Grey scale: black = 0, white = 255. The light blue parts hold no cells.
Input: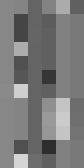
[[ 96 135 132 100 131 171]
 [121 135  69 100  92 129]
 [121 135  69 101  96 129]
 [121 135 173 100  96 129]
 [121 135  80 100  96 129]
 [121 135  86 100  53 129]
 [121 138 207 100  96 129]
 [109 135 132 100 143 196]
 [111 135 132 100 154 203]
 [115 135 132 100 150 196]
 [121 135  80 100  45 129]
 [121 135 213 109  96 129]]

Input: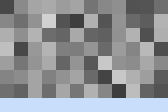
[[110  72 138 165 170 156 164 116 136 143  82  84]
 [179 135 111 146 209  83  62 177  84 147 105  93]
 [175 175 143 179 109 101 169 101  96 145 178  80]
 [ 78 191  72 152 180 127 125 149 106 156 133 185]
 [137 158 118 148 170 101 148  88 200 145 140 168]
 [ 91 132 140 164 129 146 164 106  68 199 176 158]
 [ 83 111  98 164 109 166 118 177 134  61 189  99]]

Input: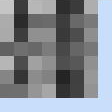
[[174 197  59 183 176  46  59]
 [121 172  43 104 107  61 105]
 [142 170  61 144 144  57  77]
 [119  97 111 104 124  72 102]
 [144 182  77 161 144  79  88]
 [152 133  53 140 130  36  64]
 [147 110 111 149 166  49  65]]

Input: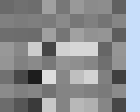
[[ 96 106 112 109 160 119 153 139 141]
 [133 128 124 127 123 138 119 128 116]
 [ 93 110 109 108 160 117 161 146 149]
 [149 152 136 205  69 209 214 214 102]
 [147 149 129 138 120 148 143 134 111]
 [ 63 113  73  29 221 135 191 210 128]
 [139 139 128 134 114 132 134 128 122]
 [ 70 108  86  58 200 132 184 176 134]]

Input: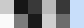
[[ 56 203  22  57 185]
 [108 250 124  26 207]]

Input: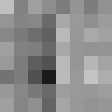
[[145 191 130 159 141 124 148 125]
 [156 149 132 135 106 168 153 143]
 [161 136 123 110  97 185 152 169]
 [147 160 129 127 105 168 150 147]
 [163 153 124  94  82 185 150 182]
 [173 115 125  81  26 186 153 196]
 [157 152 135 121 106 157 153 152]
 [150 159 133 144 100 165 152 147]]

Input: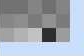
[[131 114 114 132 112]
 [123 134 141 123 145]
 [155 161 177 194  47]]
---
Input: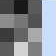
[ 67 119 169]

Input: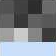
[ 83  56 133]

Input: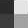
[ 43 162]

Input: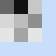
[103 189 229]

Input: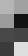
[181  19]

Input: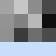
[163 130 110]

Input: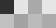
[ 48 163]

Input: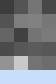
[ 61 126 116  87]
